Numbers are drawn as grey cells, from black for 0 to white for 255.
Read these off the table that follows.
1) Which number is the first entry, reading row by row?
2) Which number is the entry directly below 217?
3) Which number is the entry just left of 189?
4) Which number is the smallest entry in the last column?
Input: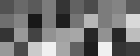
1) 82
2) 189
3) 38
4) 60
